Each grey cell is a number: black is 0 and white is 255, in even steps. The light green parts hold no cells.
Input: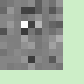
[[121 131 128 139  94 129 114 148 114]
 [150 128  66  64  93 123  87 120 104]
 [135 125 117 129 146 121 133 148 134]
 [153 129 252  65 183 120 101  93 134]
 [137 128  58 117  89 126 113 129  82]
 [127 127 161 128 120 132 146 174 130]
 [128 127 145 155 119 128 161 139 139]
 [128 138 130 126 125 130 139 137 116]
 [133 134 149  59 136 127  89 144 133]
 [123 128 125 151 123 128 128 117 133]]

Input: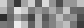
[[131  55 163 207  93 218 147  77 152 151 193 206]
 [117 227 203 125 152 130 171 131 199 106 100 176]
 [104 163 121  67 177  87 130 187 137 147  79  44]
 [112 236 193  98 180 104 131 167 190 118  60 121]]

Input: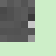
[[ 87  94  84 101  99]
 [ 80  87  90  80  73]
 [ 80  87  91  58  77]
 [ 88  85  78 200  88]
 [ 83  82  86  84  82]
 [ 87  86  86 148  93]]

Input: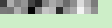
[[174 128 149  66  34 129 170 148 106 141 219 172 123  61]
 [118 174 137   3 132 197 186  41 144 170 243 193 144 121]]

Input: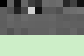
[[101  18 102  62  46 108 105 109  38  65  16   2]
 [ 83  34  72 209  15  88  89  80 107 110 114  95]
 [104  96 106 101 100 100 102  95  92  95  92  95]
 [101  98 100  99  98  98  99  96  98  96  96  94]
 [ 83  96  88  97  97  97 102  93  92 101  91  96]]

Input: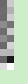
[[202 105]
 [177 109]
 [205 107]
 [116 140]
 [202 109]
 [116 140]
 [212 105]
 [183 184]
 [ 26 101]
 [254 221]]

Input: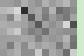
[[157 146 173 157 145 176 157 168 183 149 159]
 [191 216  45 158 166 131 179 109 124 141 183]
 [133 193 162  88 162 123 155 137 120 164 164]
 [168 167 162 143  89 161 144 158 215  79 174]
 [185 202 150 127 139 113 155 149 143 142 166]
 [160 161 168 163 129 158 149 155 180 120 158]
 [125 172 140 176 158 171 163 124 166 113 159]
 [163 176 142 143 201 128 169 156 110 205 151]]
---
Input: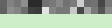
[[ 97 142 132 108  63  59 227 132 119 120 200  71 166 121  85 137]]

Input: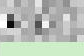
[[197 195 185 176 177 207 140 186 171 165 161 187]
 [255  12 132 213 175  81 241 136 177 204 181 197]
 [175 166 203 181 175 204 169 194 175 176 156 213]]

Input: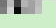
[[126 210  10 155 160 194]]

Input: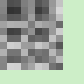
[[132  51  55 118 142  61  82 158 214]
 [162 177 174 172 126 173 160 155 107]
 [180 102 103 186  98 107 100 194 146]
 [177 117 117 182 102 120 112 184 138]
 [132 211 209 141 165 204 193 115  98]]

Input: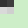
[[217 207]]

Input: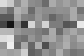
[[143 112 178 163 108 149 140 140 145 143 170 116]
 [ 69  21 132  51 214 145 211 125 125  85  94 232]
 [221 228 122 112 149 130 161 169 142 168 145 174]
 [166 158 165 206  97 109 145 129 173 135 116 124]]

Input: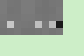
[[123 116 117 123 123 116 115 116 121]
 [118 199 120 119 118 191 122 186  26]]

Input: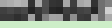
[[ 64  72  64  72  36  57  77  39  35  62  53  66  71  36 111 208]]
